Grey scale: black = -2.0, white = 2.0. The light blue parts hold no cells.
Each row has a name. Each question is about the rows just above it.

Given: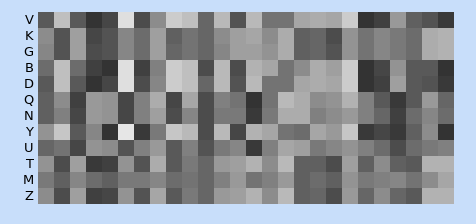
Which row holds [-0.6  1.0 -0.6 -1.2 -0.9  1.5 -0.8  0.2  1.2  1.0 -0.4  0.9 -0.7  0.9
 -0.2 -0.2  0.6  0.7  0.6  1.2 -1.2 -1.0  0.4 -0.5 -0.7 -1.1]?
V
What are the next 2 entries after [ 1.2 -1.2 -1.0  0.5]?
[-0.6 -0.7]

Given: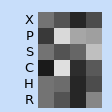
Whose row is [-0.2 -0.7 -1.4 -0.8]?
X
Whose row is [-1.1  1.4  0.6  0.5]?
P
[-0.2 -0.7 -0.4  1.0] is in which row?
S
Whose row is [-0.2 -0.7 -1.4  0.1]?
R

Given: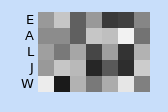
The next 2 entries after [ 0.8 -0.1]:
[0.7 1.6]
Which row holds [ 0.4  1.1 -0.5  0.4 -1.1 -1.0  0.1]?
E
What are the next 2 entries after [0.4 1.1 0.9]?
[-1.4 -0.6]
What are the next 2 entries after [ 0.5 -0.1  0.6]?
[-0.9  0.5]
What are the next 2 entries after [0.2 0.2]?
[-0.5  1.1]
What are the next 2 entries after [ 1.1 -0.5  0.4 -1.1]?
[-1.0  0.1]

